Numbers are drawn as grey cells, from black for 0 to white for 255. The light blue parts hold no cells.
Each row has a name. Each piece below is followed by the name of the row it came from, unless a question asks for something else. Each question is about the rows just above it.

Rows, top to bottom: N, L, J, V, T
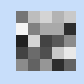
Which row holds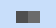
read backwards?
V
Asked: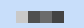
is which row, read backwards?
V
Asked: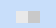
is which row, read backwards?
V
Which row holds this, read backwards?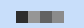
T

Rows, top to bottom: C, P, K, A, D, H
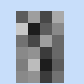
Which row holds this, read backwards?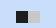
P
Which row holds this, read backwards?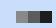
P
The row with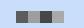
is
C
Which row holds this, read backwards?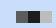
D

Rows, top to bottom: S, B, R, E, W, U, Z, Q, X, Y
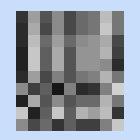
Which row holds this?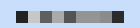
W
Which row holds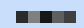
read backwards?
Z

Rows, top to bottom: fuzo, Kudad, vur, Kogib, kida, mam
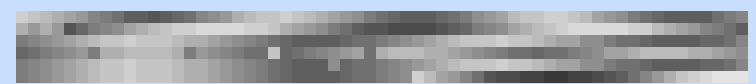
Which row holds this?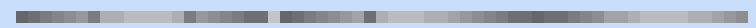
Kogib
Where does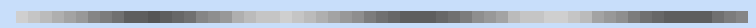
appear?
fuzo
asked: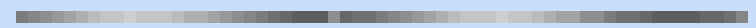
kida
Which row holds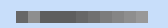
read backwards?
kida
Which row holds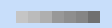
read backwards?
fuzo
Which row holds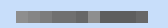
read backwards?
kida
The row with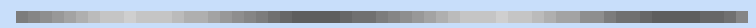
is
vur

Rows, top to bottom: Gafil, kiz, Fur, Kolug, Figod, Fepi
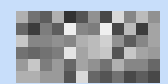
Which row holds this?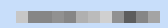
Fur
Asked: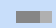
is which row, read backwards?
Figod

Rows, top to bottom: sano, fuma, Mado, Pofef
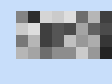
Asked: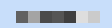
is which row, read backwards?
fuma
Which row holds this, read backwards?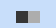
Mado
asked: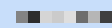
sano

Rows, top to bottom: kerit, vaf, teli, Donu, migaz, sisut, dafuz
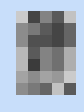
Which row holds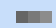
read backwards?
dafuz
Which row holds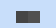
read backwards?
teli
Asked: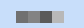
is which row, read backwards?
Donu
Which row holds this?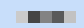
kerit

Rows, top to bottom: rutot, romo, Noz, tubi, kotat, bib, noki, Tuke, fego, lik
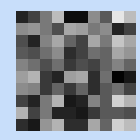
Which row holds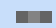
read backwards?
kotat
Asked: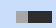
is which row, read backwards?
lik
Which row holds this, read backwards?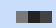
Tuke
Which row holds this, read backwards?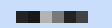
Tuke
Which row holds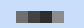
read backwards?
tubi
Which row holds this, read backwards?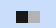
Tuke

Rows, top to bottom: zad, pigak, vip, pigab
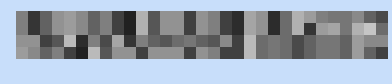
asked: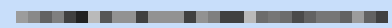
pigab
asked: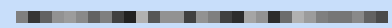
zad
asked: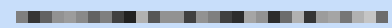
pigak
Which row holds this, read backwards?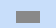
vip
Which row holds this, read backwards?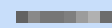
zad

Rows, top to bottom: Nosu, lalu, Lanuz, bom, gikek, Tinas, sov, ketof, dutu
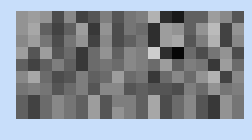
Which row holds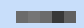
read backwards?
gikek
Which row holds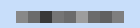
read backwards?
Tinas
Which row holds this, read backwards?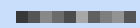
dutu

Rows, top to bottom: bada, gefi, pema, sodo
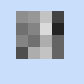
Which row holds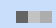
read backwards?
sodo
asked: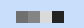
gefi
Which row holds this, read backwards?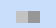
bada
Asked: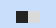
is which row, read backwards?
gefi
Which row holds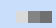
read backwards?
gefi
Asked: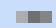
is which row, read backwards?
pema

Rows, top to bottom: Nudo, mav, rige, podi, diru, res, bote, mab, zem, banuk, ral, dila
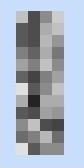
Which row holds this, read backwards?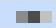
Nudo
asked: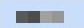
zem
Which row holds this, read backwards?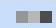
rige

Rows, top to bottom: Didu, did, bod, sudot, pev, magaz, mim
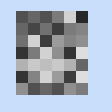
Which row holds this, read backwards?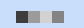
magaz
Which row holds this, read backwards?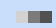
Didu
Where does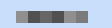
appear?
mim
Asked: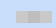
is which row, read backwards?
pev
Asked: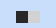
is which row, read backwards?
Didu

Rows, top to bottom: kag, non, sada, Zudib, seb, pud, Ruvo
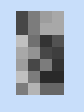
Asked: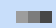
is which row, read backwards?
kag
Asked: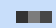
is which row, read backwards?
seb
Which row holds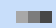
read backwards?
non

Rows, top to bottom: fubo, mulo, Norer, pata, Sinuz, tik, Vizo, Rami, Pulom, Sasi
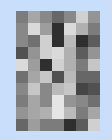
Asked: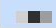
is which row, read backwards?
Sinuz
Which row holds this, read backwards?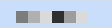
mulo
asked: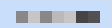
Vizo
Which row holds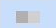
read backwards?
Sinuz
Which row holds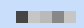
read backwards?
Vizo
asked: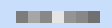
Rami
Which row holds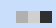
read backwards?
Sinuz

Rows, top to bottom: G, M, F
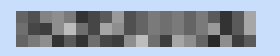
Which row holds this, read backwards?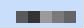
M
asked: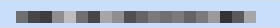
M
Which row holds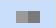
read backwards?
M
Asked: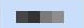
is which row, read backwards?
G
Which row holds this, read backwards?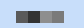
F
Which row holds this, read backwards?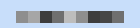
F

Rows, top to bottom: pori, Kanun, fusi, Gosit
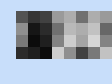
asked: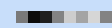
fusi
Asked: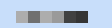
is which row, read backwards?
pori

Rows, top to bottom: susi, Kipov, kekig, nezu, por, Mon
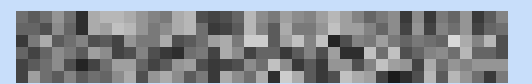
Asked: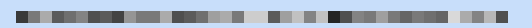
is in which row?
kekig
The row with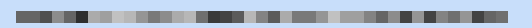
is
Kipov
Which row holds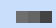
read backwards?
Kipov
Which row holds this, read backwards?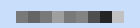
kekig
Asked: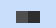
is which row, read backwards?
Mon

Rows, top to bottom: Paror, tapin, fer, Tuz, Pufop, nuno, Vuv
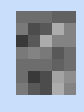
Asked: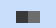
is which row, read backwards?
nuno
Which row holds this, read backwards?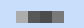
tapin
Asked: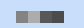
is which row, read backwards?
tapin
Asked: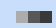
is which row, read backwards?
fer

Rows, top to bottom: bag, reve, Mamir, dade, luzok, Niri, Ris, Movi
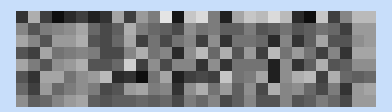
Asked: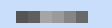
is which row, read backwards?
Movi
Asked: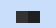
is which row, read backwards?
bag
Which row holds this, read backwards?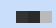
Niri
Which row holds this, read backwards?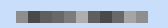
reve
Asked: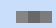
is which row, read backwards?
Movi

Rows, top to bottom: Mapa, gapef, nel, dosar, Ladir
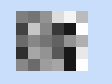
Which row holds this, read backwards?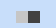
gapef
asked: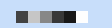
gapef
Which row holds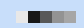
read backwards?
dosar
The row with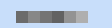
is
nel
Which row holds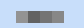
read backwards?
nel
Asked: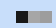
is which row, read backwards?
Ladir

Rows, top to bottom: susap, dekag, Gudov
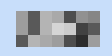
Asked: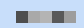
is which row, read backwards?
susap
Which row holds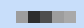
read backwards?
Gudov

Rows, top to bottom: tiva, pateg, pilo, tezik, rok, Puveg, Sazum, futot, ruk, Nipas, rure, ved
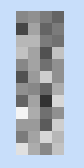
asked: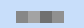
rok
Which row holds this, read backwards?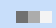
ruk
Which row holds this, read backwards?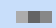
Sazum

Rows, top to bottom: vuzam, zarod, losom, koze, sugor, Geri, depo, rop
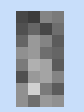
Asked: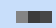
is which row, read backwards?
vuzam
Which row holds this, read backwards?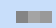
Geri
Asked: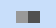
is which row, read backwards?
Geri
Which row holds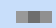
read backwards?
rop

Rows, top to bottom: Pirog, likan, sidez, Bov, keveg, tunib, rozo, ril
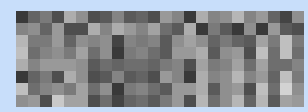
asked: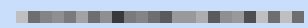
Bov
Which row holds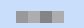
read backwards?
likan
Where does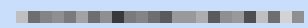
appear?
rozo
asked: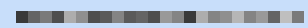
tunib
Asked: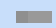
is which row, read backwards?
keveg

